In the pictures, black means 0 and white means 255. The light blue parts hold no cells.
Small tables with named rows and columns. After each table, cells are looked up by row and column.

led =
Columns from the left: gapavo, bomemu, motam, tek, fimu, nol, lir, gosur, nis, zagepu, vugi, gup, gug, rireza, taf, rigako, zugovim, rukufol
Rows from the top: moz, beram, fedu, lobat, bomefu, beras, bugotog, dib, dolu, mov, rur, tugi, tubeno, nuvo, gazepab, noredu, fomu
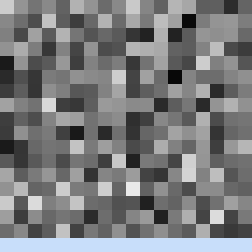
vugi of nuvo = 98
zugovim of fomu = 57
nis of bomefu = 125
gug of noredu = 122
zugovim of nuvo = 104
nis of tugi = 199
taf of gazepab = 77
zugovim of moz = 44
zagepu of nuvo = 234
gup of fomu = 143
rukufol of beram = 125
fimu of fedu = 179
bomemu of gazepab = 88
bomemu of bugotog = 93
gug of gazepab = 99

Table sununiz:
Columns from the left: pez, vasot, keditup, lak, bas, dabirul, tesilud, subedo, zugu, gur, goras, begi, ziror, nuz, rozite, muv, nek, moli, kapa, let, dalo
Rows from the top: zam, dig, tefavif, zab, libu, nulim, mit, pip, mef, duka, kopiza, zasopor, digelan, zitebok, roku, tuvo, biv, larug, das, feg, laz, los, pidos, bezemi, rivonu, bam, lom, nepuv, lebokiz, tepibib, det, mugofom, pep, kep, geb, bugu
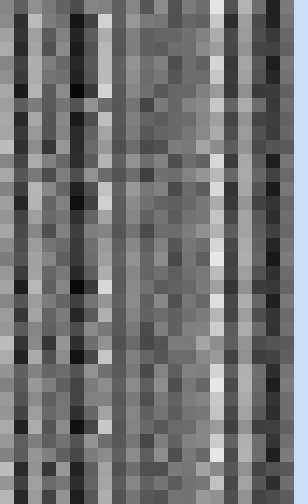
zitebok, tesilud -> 81
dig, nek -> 47
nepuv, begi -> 141
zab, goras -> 97
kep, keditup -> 147
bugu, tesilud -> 88
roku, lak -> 101
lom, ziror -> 94
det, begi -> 89
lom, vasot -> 97
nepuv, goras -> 95
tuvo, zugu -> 92
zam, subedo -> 129

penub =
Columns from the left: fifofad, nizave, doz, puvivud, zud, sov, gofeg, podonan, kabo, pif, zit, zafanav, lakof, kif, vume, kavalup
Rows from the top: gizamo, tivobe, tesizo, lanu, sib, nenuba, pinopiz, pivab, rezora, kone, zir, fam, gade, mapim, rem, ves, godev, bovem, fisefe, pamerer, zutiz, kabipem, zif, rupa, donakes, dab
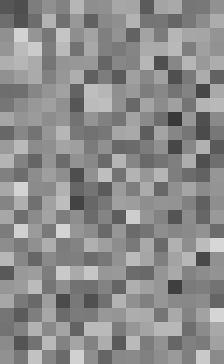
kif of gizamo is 118
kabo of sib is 135
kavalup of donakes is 161
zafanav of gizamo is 164
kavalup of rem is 142
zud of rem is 189
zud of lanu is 186
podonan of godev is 105
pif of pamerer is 108
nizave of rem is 175
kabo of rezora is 116
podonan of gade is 190
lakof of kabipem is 137
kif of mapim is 165
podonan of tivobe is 137

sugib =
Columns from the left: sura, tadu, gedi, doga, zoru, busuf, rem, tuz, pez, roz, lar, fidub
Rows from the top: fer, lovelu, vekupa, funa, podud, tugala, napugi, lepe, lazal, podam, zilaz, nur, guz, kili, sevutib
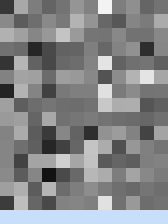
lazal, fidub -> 112
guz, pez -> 125
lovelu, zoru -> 121
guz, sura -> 138
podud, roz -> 112
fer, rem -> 129

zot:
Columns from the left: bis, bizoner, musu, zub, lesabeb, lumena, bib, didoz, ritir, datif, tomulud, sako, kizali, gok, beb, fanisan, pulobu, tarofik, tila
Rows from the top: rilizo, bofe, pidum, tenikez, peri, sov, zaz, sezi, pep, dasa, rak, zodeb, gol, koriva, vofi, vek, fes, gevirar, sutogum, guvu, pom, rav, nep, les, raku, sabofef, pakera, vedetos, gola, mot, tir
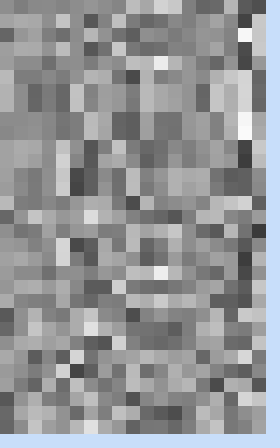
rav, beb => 163
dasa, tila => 170
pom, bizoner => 170
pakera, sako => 134
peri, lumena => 142
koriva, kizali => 177
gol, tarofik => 96
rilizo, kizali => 200
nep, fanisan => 182
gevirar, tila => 137
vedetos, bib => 139
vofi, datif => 76
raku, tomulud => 110
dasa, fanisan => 129
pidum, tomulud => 143
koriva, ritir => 111
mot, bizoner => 167
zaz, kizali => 159
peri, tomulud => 184
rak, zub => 143

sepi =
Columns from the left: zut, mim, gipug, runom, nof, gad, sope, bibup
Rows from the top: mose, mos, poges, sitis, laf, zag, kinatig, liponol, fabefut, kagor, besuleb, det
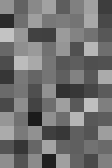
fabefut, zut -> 150
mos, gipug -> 159
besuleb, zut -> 84
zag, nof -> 95
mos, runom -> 120
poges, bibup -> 87
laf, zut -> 76
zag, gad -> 130
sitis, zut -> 104
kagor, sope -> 84
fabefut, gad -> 182
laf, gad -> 94
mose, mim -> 98
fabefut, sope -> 88
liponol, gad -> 89
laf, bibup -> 81
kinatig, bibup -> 91
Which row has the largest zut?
poges

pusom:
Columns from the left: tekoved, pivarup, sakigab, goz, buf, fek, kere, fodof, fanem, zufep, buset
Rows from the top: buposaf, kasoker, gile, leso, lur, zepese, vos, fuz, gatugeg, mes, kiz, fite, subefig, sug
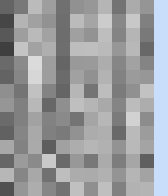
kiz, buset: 164
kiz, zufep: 185
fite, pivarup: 155
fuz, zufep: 188
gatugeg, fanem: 123
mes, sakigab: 169
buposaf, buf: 112
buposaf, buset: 149
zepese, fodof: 179
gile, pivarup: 158

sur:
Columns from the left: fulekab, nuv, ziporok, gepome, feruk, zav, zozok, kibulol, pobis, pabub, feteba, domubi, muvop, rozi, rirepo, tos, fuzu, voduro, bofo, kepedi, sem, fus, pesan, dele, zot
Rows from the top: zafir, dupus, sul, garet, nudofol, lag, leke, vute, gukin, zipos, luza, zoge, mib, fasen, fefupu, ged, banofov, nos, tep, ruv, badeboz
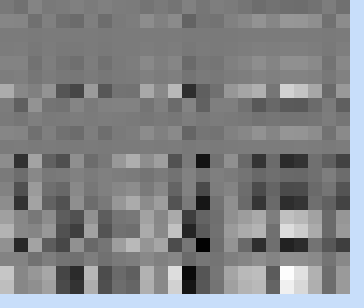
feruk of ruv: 69
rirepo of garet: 123
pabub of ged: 120
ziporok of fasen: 155
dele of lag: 120
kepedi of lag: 128
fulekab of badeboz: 190
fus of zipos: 148
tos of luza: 122
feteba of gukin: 119
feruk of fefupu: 81

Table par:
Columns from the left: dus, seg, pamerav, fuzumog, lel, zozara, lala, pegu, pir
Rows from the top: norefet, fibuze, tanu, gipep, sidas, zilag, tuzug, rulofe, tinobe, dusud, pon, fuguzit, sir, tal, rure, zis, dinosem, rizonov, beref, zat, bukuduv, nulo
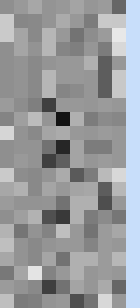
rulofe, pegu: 155
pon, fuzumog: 114
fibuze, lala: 124
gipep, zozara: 127
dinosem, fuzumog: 131
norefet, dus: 143
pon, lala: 124

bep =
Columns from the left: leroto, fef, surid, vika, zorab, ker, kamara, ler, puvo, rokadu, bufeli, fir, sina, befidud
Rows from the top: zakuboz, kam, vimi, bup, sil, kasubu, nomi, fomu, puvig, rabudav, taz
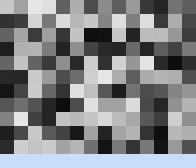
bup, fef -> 176
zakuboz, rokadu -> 153
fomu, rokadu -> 219
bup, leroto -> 30
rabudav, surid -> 200
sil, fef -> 194
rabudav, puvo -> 164

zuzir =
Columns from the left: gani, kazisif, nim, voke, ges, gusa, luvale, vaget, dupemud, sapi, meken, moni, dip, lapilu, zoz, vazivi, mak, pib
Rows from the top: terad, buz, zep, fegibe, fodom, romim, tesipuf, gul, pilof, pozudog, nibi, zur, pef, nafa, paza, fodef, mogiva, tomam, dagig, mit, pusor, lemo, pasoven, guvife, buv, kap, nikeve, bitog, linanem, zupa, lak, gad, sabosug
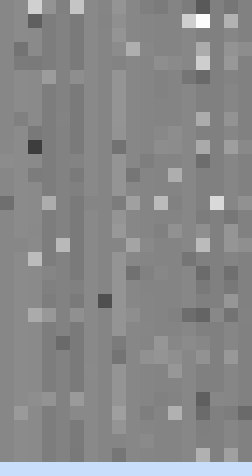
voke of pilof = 125
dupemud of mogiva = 152
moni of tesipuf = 130
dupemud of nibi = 114
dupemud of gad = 133
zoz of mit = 107
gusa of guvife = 122
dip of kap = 143
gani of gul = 135
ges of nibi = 130
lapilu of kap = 135
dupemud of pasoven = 148
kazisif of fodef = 139
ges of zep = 130
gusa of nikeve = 122
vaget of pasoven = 133
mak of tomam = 149
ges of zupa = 130

